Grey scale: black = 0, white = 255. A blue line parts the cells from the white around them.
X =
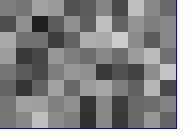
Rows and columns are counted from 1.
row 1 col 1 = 127
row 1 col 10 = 134
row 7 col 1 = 115
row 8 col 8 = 55
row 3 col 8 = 205
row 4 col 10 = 186
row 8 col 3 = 191
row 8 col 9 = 105
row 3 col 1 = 168
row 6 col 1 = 100
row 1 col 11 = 105
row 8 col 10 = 151
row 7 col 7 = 134
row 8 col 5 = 124
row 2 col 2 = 145
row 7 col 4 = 128
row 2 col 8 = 99
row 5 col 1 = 117
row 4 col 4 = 151
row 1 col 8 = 73
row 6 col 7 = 167
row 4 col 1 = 157
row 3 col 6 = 174

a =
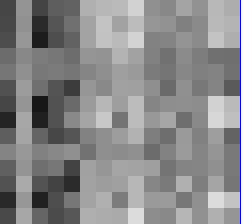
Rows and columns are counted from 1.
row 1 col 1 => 70
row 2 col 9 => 188
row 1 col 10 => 144
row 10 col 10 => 108
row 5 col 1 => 118
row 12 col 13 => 126
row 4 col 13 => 125
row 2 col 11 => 146
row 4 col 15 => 111
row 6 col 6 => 150
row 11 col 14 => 144
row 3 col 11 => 132
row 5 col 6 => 133
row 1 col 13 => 146
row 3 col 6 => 163
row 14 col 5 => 87
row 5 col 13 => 128
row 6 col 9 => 160
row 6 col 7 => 137
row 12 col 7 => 157
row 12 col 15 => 118
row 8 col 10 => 152
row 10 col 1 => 132
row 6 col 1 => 81
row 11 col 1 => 96
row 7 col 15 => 186
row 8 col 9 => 188
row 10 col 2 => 152
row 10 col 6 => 114
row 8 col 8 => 116
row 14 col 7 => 172
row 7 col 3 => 23
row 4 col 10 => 129
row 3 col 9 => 211
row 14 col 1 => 73
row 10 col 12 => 155
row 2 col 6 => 163
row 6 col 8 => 161
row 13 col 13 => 144

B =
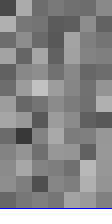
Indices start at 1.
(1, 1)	72
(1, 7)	137
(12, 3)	78
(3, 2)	140
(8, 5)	139
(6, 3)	193
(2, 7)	98
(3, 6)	127
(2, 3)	114
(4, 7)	126
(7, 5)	123
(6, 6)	113
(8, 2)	152
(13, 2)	119
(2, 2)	119
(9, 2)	54
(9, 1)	107
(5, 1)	96
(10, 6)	97
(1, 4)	121
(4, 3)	165
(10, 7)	152
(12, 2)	125
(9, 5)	124
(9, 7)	151
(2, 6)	140
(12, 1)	141
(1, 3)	108
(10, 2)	147

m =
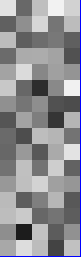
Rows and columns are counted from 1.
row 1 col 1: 226
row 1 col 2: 104
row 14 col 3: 103
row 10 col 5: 227
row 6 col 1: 200
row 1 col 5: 210
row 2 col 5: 188
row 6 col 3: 45
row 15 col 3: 194
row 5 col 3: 135
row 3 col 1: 188
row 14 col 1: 189
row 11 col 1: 114
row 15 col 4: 92
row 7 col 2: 117
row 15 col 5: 145
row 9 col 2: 77
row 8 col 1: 85
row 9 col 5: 115
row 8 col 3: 126
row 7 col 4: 81
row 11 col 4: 206
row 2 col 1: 96
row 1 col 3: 191

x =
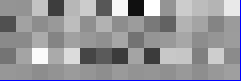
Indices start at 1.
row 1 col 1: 148
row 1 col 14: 180
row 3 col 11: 153
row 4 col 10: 59
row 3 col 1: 138
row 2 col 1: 80
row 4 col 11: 200
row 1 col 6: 204
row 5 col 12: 153
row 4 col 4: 170
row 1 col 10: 255
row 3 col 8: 166
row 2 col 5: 189
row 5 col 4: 147
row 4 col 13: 128
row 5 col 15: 159
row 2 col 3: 141
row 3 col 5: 161
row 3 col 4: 132
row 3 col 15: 156
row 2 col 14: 132
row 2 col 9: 156

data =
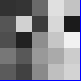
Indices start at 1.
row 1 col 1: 49
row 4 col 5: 204
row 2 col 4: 216
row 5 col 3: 138
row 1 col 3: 106
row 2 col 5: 27
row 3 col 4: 198

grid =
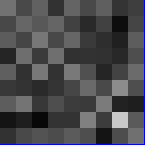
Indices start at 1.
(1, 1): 114
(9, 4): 76
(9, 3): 83
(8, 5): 51
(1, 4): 50
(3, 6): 58
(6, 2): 51
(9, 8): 77
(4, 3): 59
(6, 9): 78
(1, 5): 100
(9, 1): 50
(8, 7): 60
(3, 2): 69
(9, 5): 91
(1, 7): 95
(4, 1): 37
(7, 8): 34
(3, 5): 102
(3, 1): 92
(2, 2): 102
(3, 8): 32
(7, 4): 78
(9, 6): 78

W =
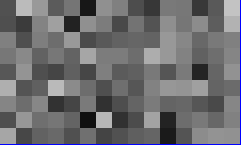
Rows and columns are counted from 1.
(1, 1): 81
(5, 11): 85
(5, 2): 148
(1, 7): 144
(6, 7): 79
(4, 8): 124
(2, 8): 73
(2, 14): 93
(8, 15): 129
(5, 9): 96
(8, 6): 16
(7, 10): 123
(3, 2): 79
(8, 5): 100
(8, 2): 151
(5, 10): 121
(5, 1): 87
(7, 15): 134
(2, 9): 115
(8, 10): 163
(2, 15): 178
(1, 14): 89
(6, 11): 151
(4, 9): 109
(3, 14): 121
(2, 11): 143
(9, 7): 68
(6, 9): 86
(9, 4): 105
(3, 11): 152
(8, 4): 118
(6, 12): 148
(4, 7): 124
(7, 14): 73
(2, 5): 34

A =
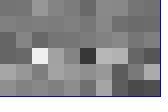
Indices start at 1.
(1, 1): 116
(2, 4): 124
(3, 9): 118
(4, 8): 178
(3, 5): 118
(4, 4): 162
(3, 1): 101
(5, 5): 153
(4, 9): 102
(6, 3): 136
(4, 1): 101
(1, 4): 132
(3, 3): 104
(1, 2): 117
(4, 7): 183
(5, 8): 92
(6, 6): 112
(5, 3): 126
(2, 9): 107
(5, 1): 166
